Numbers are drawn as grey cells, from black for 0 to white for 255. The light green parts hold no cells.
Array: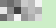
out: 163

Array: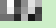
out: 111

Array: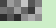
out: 86

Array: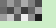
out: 199

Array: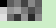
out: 109

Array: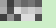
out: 145

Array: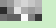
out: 97

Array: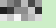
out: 201
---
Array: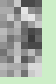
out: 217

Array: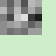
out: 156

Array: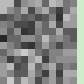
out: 142

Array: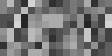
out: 95

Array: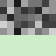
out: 208
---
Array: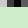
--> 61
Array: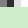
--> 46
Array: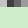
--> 63
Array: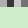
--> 56
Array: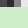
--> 45
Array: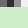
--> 47
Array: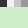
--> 241
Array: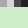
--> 213
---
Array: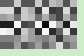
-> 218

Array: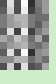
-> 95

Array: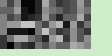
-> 99

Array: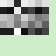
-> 29

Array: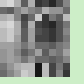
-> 106

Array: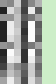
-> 35
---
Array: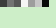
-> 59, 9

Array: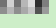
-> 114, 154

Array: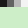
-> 25, 243

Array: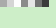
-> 170, 59

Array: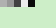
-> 176, 10

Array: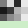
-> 125, 233

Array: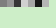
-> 126, 181
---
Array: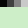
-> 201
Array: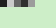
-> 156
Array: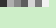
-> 242
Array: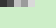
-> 217
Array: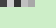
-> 168
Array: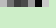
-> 201
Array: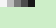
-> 23
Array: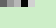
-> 209
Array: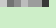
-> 56
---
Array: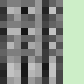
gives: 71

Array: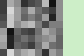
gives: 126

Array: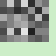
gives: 116

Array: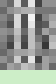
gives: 105

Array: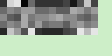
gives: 229
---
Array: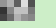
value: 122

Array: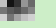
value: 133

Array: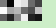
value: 197

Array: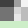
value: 188

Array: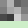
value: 125

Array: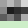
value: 60
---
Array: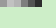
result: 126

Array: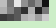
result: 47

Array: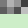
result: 93

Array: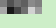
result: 82

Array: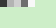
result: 179

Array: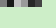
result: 68
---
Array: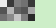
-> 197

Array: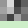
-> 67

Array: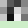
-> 19

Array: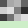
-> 114

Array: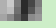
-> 58

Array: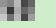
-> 185

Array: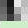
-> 61

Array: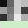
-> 132
